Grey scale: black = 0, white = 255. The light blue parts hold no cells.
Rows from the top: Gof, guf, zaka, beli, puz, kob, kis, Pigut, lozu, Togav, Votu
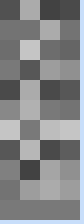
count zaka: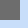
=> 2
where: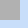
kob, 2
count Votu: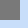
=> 4
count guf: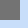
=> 3
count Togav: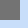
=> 1
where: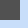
Gof, 1

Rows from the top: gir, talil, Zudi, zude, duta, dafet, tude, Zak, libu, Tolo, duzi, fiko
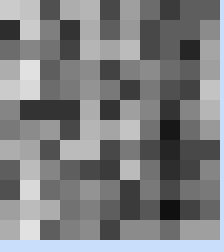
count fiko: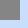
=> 0
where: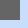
duzi, 11
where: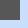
duzi, 8
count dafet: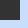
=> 5
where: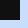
duzi, 9

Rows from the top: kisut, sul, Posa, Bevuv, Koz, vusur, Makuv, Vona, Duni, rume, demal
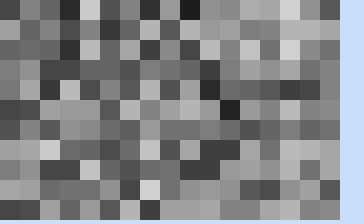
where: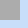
kisut, 13
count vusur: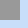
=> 4
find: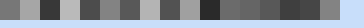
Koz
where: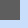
Makuv, 7
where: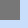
Koz, 1
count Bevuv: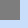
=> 3
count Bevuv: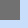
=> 2

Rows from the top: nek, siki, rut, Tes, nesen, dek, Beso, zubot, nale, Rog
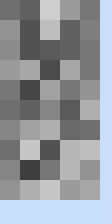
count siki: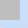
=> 1
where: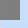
siki, 5

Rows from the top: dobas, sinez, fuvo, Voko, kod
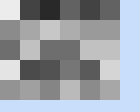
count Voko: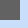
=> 0
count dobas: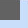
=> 2
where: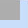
sinez, 4
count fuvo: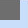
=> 3
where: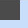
Voko, 2
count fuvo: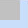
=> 3
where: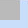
kod, 4

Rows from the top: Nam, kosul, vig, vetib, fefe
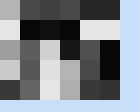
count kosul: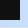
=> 1
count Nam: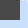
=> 2
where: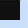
kosul, 3
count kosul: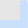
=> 3
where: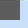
vig, 2
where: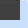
Nam, 3

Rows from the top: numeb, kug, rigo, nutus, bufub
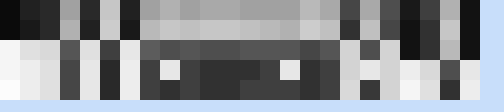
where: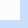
bufub, 1
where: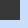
bufub, 19
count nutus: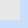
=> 5

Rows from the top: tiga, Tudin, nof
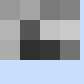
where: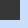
nof, 3
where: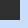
nof, 2

